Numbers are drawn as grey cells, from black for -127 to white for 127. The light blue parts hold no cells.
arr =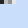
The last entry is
102
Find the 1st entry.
-91
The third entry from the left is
19
